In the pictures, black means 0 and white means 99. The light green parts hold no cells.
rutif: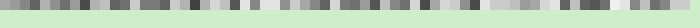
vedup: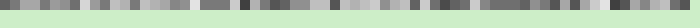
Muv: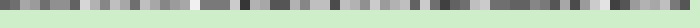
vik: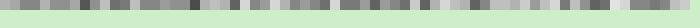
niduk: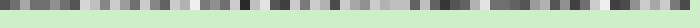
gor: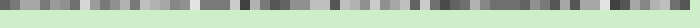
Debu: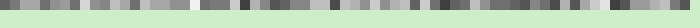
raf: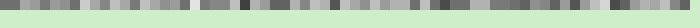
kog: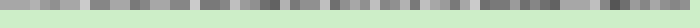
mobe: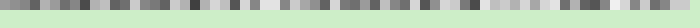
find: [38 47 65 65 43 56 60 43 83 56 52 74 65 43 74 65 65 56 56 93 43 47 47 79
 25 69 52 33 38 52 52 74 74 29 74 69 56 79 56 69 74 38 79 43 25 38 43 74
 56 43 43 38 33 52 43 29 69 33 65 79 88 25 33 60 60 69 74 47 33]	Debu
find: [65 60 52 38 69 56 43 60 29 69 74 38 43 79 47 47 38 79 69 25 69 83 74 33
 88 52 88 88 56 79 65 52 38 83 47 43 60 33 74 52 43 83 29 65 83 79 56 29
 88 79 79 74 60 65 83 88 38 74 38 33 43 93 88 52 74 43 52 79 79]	rutif

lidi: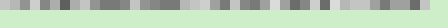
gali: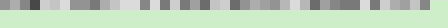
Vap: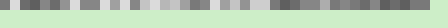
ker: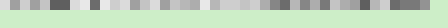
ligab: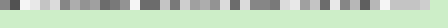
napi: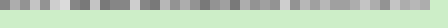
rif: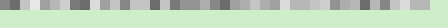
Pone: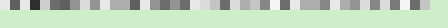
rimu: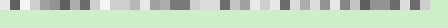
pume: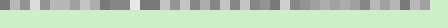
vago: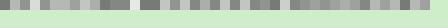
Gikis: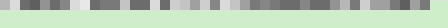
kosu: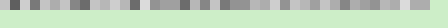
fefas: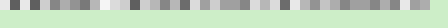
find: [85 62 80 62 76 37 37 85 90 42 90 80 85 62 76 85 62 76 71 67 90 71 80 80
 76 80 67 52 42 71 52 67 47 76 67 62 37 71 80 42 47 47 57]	ker
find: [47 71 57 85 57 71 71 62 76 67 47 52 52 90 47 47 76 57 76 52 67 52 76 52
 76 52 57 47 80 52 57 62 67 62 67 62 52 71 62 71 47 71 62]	pume
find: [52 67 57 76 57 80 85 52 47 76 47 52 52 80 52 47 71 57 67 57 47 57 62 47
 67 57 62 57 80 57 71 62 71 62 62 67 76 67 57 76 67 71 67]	napi
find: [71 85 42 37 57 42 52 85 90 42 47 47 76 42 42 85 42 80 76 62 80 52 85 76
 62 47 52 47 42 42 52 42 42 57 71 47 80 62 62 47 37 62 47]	Gikis
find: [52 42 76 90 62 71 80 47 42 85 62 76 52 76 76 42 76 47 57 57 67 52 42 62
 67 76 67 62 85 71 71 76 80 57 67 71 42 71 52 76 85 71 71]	rif
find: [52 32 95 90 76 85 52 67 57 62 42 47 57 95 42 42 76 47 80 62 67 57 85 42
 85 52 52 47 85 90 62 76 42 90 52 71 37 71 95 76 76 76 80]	ligab

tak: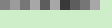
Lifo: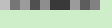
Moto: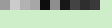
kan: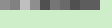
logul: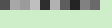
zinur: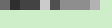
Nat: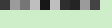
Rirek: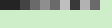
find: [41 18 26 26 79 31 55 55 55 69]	zinur
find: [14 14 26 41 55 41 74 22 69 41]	Rirek

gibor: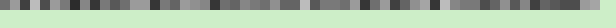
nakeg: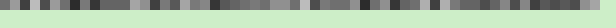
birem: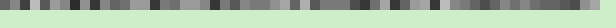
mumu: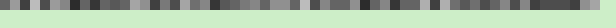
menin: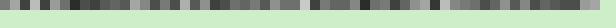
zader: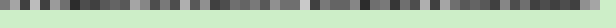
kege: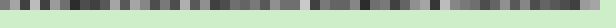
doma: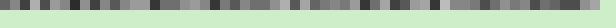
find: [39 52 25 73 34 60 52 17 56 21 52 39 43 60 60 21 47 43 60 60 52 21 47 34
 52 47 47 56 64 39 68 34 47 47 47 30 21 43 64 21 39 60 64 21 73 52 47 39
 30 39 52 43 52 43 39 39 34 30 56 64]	birem
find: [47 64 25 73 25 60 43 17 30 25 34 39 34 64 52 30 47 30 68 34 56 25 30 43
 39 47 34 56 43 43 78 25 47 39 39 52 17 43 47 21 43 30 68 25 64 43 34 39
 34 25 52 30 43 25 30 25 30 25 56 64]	zader
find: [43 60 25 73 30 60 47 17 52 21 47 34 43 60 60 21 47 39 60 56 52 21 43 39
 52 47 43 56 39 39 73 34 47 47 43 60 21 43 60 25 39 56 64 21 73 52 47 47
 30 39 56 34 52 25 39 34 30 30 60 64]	gibor

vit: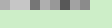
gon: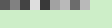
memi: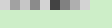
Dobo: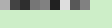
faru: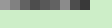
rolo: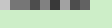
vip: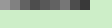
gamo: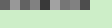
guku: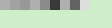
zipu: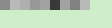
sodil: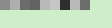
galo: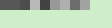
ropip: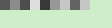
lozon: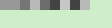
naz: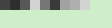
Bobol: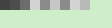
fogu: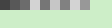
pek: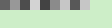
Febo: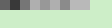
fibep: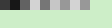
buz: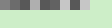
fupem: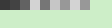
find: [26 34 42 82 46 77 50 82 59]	fogu
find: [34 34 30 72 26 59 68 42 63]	galo
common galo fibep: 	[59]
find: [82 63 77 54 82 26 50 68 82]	memi
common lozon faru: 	[59]
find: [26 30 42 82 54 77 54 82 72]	Bobol

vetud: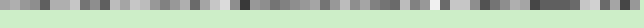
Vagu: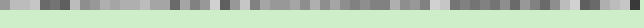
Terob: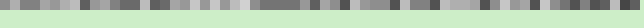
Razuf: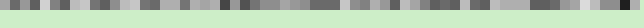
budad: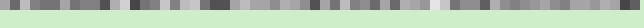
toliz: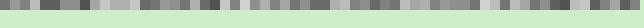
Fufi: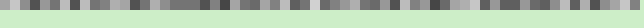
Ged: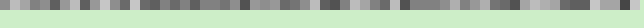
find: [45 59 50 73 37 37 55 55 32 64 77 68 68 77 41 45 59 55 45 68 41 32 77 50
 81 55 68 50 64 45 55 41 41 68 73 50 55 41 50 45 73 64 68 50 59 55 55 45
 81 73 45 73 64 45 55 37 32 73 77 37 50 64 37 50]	toliz
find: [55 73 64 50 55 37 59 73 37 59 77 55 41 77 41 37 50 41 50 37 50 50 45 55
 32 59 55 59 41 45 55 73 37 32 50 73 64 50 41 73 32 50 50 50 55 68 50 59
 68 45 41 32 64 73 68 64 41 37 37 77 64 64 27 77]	Ged

